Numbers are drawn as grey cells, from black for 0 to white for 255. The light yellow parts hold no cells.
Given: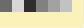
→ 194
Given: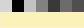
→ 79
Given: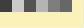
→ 103
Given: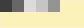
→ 148
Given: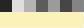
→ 132
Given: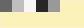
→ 153
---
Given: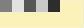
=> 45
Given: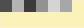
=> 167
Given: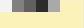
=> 169
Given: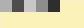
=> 46
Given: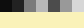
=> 215
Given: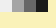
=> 26
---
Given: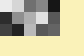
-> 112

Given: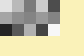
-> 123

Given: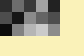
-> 57

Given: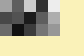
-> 205

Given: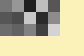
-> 30

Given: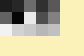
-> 108
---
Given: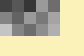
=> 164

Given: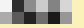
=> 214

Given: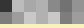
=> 147

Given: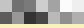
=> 239

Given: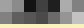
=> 129

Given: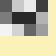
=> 179

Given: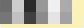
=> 171

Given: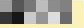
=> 129
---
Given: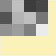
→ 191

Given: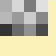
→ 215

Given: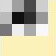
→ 160

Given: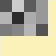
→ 204

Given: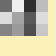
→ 239

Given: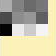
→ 130
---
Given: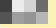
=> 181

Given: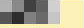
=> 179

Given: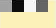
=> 100

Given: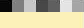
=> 165

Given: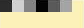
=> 131

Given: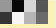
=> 181
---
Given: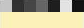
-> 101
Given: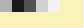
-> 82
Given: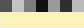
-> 16
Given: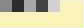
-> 167
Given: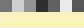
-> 46
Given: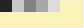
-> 129
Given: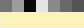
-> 228
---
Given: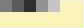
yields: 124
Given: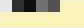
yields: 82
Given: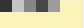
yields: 134
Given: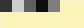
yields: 94
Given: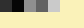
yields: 98
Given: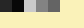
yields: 100
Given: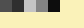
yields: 79
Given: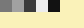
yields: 120
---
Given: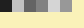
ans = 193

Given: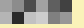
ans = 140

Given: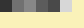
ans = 113

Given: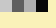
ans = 95

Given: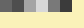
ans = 78

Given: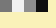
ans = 241
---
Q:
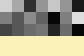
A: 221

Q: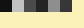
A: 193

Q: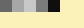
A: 199

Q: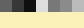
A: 221

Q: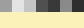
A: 228

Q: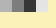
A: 229

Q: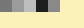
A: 190

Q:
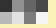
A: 245

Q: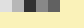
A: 224
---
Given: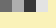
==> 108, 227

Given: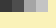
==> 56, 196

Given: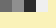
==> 108, 239

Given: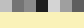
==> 191, 94

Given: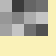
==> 184, 80

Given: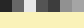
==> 38, 165

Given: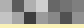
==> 176, 145

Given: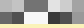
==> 184, 153

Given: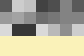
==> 89, 205

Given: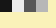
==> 21, 183
